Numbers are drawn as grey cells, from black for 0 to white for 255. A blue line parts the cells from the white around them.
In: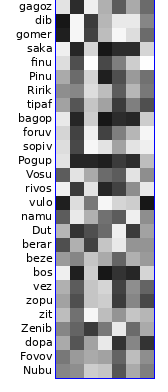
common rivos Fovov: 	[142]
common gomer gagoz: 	[107]
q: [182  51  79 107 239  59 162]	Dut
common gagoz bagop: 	[44]
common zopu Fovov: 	[162]

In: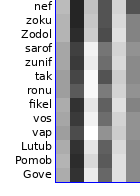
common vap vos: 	[146]
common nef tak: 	[83]

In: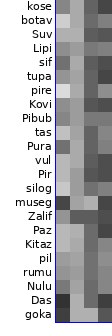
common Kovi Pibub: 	[156]
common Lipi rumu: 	[156]
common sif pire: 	[170]
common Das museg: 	[176]

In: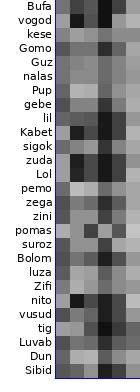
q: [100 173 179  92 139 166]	Dun
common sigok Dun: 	[166]
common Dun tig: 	[100]
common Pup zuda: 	[145]
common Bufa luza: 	[158]
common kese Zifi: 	[139]

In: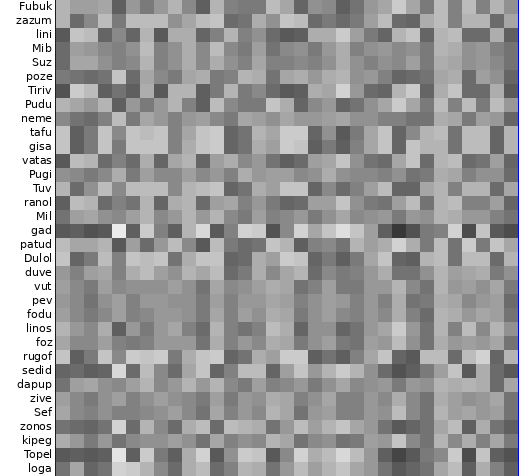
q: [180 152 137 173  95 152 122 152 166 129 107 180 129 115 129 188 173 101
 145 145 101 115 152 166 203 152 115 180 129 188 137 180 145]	linos
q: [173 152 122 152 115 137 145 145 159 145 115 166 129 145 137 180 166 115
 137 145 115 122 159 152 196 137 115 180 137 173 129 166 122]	kipeg
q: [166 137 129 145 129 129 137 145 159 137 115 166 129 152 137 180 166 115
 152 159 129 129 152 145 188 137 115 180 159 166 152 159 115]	Sef
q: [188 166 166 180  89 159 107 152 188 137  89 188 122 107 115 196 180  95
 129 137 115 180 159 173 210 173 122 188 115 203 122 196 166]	patud
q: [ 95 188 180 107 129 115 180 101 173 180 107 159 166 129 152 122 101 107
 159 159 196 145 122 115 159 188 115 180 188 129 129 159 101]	ranol
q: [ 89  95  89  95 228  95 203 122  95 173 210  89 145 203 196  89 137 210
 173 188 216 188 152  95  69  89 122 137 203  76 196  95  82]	Topel

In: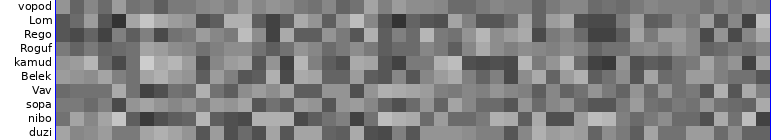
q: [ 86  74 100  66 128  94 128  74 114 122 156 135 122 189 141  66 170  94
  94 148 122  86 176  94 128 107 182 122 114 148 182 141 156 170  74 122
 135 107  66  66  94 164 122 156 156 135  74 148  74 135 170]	Rego
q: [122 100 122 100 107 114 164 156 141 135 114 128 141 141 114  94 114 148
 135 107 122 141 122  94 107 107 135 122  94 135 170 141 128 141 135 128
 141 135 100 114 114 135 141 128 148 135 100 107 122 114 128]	Roguf
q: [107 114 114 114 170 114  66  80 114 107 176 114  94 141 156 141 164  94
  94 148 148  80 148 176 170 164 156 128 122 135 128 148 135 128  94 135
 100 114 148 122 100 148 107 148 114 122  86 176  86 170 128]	Vav
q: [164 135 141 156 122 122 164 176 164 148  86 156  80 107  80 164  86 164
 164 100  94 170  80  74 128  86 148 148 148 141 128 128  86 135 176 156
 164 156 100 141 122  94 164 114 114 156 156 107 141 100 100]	duzi

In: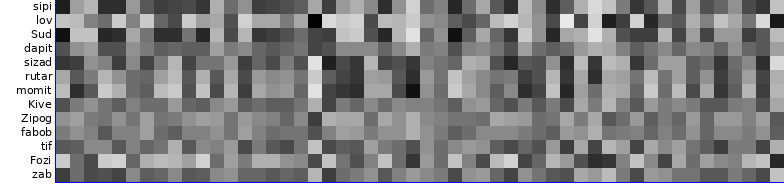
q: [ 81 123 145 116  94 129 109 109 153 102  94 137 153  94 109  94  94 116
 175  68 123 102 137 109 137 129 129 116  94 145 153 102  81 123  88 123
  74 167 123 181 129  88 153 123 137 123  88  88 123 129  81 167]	Kive
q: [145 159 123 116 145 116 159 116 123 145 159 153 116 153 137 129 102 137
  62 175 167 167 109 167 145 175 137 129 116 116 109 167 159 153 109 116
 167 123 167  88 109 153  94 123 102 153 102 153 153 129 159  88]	Zipog
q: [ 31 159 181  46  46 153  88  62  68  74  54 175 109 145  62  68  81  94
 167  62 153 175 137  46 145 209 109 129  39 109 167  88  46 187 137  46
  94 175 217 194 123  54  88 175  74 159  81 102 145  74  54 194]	sipi
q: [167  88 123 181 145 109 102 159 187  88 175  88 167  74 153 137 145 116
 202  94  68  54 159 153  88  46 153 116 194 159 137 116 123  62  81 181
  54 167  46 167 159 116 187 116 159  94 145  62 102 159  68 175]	rutar

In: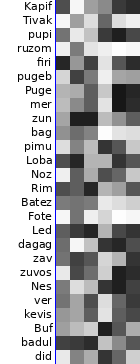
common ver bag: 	[221]
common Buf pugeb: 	[159]
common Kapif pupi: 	[58]
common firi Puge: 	[38]
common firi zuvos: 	[44]

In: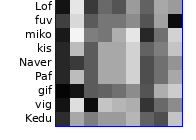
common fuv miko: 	[118]
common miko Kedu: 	[126]
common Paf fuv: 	[91]
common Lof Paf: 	[168]
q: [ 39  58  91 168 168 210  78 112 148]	Naver
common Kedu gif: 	[98]

